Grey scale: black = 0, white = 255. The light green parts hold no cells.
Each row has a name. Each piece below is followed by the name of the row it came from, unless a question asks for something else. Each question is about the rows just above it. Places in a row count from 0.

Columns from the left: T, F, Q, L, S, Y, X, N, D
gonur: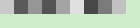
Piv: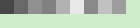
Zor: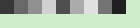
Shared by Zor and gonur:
[224]
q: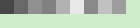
Piv

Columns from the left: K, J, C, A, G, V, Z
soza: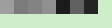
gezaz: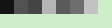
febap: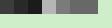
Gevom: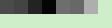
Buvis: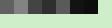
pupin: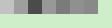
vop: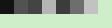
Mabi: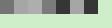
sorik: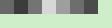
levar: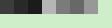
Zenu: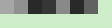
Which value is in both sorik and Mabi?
[116]
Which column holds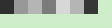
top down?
A

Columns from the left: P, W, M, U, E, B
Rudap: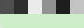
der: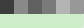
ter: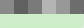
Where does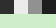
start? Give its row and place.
Rudap, 1
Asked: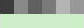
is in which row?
der
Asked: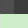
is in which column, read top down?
P

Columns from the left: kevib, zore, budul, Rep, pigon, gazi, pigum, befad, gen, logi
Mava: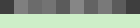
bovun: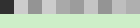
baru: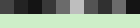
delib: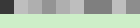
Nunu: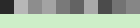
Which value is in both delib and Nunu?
[141]
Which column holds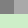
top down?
pigum
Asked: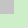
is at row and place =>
bovun, 6
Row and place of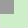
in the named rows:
bovun, 5
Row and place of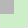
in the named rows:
Nunu, 1

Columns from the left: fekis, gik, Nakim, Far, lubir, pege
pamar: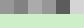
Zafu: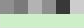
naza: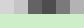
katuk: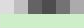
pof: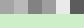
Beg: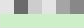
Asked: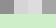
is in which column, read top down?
fekis
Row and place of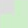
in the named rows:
katuk, 0

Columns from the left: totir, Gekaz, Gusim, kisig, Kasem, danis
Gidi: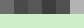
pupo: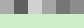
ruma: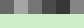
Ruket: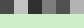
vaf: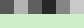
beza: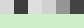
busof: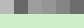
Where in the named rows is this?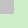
Ruket, 1
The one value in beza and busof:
[149]
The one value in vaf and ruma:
[133]

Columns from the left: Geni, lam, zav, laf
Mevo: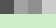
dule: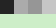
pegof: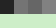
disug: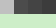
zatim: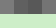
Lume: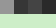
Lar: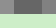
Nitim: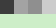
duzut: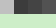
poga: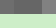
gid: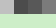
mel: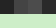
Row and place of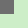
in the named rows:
poga, 0
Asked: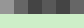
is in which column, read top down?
zav
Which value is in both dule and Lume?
[150]
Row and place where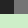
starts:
pegof, 0
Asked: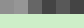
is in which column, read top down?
zav
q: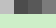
gid

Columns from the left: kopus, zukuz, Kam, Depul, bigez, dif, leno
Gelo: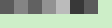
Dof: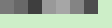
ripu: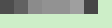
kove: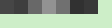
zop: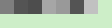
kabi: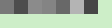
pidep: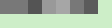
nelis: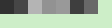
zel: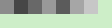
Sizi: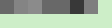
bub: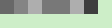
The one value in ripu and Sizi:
[139]
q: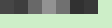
kove
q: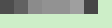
ripu
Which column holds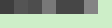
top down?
zukuz
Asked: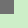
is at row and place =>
kove, 4

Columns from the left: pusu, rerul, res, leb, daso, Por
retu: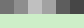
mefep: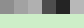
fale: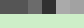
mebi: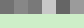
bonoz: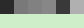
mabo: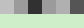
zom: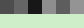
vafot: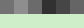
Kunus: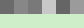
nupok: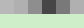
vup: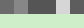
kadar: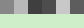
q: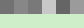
mebi
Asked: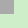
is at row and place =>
fale, 4
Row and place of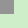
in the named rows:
zom, 5
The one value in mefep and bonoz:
[176]

